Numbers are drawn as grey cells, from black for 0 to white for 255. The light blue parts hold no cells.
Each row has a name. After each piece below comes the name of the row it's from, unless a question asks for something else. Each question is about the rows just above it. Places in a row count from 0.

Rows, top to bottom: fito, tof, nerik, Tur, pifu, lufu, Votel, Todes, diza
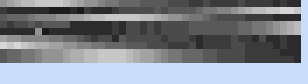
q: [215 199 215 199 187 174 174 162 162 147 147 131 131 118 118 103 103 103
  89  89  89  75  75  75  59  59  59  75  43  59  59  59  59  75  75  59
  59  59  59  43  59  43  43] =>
Votel
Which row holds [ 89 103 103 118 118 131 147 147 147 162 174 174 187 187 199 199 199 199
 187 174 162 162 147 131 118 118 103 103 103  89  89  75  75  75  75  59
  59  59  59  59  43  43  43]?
Todes
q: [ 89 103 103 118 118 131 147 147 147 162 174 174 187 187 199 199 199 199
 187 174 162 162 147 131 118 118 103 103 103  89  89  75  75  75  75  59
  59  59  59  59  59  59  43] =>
diza
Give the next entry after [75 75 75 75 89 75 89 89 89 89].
[103]

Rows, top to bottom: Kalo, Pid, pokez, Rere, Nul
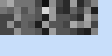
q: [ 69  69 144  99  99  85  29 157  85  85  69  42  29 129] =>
Nul

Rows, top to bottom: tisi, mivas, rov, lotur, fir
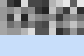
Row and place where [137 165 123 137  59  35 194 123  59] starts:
mivas, 1
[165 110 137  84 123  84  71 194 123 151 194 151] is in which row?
lotur
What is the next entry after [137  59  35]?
[194]
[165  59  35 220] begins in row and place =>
tisi, 0

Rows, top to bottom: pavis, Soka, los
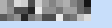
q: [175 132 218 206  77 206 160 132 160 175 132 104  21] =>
pavis
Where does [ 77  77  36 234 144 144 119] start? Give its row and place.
Soka, 2

